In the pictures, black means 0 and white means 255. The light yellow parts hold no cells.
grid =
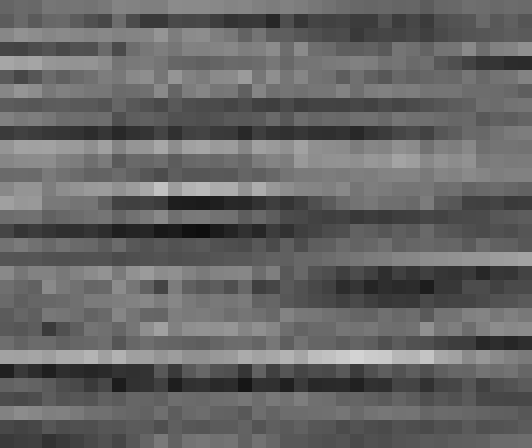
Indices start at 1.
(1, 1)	101
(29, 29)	100
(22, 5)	106
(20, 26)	76
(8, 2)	89
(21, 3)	97
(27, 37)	115
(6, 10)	137
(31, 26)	83
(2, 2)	105
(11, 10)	149
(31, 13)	95
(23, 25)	108
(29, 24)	110
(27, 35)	115
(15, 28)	111
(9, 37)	93
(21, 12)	68
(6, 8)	125
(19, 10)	79
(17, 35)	75
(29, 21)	114
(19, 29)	133
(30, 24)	112
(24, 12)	161
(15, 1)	160
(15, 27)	120
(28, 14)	49
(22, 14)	122
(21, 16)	93
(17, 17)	36
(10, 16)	58
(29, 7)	84
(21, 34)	76
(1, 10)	130
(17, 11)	38
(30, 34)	103
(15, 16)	31
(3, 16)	126
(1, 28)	104

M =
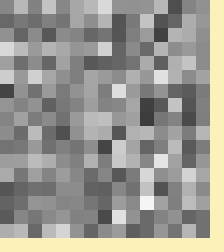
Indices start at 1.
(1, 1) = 135
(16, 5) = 149
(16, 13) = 145
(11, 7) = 142
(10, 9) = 86
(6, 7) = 165
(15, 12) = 162
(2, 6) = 166
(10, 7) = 179
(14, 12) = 83
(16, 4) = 137
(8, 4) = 97
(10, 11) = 183
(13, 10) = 123
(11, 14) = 90
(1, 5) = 135
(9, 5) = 113
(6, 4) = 166
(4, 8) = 209
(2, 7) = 142
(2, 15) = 151
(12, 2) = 158
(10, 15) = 181
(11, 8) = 69
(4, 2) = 186
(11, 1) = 115
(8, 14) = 85
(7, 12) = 147
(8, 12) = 88
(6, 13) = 178
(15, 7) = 118
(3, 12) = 65
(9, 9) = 152
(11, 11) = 100
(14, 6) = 140
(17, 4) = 186
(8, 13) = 196
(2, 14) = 173
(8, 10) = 166

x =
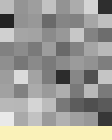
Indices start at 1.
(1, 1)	188
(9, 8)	55
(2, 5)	133
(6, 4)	124
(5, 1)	143
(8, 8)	90
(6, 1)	157
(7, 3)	171
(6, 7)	81
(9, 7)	151
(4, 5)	105
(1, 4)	194
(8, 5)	120
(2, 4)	106
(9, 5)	177
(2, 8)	191
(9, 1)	233
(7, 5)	174
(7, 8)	122
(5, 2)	119
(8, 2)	183
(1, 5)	147

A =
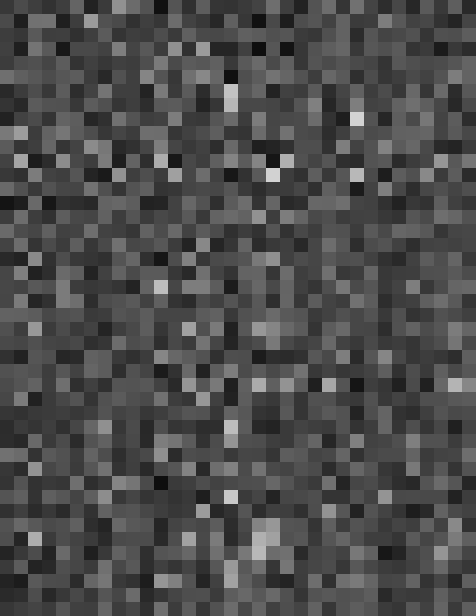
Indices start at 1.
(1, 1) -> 56
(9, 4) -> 52
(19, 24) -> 88
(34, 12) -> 74
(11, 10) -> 49
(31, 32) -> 71
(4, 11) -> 88
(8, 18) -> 72
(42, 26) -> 122
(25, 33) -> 117
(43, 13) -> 69
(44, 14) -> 93
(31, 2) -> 59
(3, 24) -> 80
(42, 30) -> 99
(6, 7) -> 60
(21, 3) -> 88
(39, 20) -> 161
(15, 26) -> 68
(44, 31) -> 65
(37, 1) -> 49
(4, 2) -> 31
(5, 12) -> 122
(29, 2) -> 123
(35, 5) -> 54
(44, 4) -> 60
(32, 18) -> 79
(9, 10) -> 83
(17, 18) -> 61
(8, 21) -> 57
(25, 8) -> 54
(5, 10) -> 61
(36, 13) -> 51
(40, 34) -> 69
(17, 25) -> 81
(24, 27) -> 70
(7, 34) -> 88
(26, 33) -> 45
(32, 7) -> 83

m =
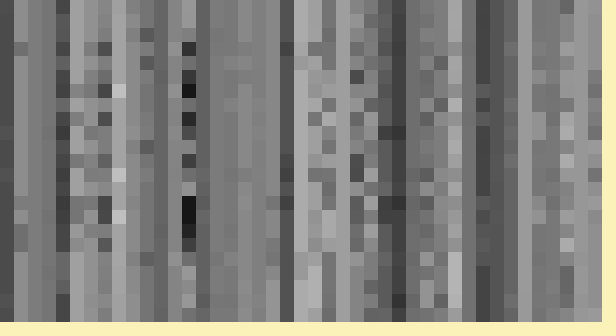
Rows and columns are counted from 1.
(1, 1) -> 77
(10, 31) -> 114
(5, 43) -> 143
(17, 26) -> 109
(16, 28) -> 65
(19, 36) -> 84
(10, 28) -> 63
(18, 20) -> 120
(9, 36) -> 84
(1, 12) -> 101
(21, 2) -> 141
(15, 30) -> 103
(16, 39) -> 146
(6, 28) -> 90
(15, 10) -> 133
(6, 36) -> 84
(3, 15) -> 97
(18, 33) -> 145
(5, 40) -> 120
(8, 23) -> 166
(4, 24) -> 116
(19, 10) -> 129
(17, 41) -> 134
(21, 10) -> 138
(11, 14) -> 131
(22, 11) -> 116
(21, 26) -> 132
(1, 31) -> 119
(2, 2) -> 141
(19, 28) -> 99
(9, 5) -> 70
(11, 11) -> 92
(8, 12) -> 101
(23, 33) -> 155
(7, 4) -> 117
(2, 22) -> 171
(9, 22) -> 171
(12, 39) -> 120
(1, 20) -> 135
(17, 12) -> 98
